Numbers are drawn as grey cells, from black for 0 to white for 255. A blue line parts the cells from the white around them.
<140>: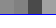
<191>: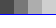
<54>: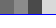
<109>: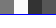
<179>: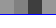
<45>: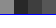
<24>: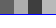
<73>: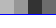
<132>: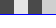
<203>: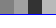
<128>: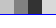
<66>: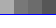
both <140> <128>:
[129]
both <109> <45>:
[86]

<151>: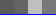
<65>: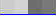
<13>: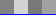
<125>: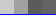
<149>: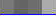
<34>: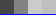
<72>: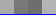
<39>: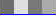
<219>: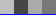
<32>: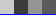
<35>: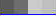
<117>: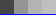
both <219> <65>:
[121]
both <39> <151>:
[121]
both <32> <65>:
[203]
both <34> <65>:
[203]
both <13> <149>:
[121]
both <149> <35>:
[110]

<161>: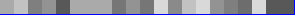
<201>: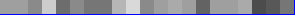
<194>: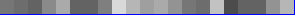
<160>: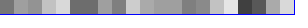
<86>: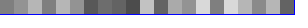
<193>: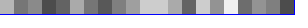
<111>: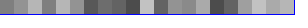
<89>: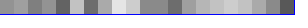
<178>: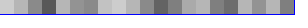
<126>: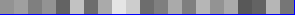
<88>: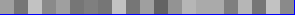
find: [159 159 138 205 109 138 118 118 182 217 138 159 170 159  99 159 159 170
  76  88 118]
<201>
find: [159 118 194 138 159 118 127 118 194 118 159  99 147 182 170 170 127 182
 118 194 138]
<88>
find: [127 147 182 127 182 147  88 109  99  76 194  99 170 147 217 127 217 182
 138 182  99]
<86>
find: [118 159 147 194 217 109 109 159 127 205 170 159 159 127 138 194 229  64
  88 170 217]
<160>
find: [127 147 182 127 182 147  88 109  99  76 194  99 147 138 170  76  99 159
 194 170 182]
<111>

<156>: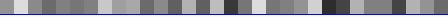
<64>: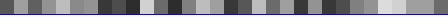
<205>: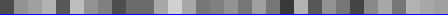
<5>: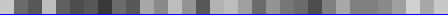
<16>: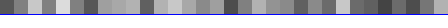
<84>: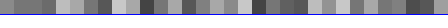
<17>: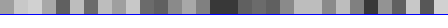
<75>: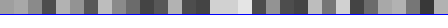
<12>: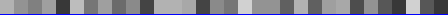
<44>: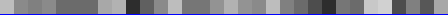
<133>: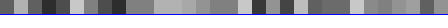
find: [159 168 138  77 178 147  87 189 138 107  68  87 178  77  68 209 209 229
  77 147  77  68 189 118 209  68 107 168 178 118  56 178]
<75>
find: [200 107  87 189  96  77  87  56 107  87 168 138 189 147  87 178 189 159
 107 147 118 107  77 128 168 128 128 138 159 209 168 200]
<5>

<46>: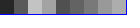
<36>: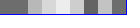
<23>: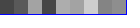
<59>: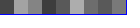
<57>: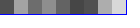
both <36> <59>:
[109]
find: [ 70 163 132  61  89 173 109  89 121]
<59>
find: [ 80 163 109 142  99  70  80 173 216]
<57>
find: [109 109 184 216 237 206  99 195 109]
<36>
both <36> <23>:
[206]

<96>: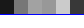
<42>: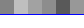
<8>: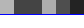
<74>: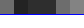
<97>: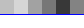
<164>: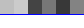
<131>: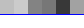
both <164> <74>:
[131]
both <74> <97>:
[131]
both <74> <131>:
[131]

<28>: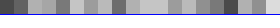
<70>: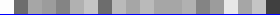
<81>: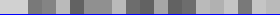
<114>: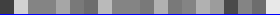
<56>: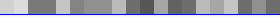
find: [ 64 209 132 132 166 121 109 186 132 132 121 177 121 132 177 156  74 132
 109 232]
<114>
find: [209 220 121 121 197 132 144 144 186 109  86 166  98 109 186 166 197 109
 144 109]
<56>
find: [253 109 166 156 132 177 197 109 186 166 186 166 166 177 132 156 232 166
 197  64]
<70>
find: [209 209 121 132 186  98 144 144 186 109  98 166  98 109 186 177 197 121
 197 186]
<81>

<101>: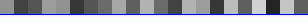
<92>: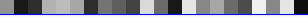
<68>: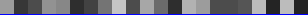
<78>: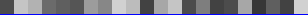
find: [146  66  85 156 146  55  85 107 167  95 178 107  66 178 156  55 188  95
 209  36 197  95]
<101>
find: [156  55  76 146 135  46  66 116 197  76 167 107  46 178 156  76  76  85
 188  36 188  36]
<68>
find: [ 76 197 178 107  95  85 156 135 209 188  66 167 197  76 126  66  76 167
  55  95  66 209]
<78>

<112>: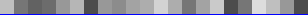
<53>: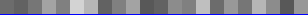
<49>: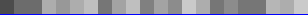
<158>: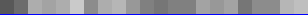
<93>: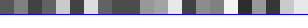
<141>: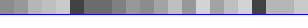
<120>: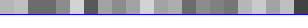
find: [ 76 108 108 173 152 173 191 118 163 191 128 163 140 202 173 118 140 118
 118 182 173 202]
<49>
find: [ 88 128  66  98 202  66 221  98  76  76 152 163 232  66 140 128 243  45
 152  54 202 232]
<93>
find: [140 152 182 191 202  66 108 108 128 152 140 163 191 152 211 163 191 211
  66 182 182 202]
<141>

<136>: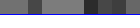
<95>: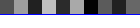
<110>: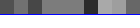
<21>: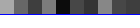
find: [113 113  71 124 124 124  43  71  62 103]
<136>
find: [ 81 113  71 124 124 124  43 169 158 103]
<110>
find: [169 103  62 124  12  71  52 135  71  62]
<21>

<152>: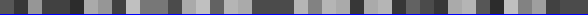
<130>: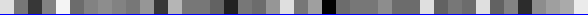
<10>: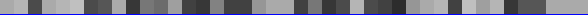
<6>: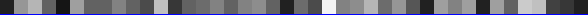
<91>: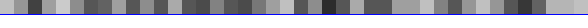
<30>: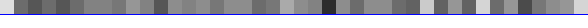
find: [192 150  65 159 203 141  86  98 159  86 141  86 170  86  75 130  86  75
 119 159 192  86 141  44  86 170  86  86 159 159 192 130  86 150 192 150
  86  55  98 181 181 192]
<91>
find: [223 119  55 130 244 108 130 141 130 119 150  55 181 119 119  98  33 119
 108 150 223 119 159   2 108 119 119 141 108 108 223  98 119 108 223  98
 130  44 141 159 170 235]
<130>
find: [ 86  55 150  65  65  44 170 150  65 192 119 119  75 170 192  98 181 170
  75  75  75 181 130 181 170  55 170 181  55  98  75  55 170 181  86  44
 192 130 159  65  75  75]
<152>

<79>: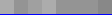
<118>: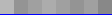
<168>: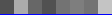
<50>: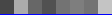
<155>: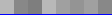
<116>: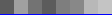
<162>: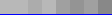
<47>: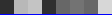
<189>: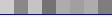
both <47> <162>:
[184]
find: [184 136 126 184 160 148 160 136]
<155>
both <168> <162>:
[172]

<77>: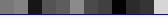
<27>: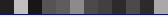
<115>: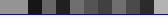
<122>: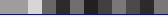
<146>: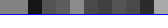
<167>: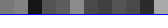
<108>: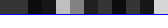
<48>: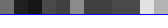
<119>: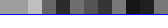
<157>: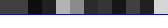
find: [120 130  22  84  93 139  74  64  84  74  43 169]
<167>
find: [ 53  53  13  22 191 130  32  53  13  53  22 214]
<108>
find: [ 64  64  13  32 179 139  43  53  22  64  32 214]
<157>
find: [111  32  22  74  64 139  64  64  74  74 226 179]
<48>

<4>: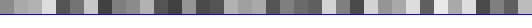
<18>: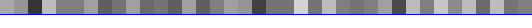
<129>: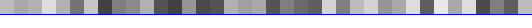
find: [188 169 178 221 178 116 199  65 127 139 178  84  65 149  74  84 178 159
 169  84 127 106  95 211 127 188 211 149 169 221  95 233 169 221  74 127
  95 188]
<129>
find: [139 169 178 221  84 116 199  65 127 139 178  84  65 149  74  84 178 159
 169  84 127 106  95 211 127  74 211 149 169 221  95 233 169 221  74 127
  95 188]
<4>
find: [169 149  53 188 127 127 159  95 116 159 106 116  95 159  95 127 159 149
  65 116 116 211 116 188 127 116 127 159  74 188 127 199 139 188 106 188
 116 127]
<18>

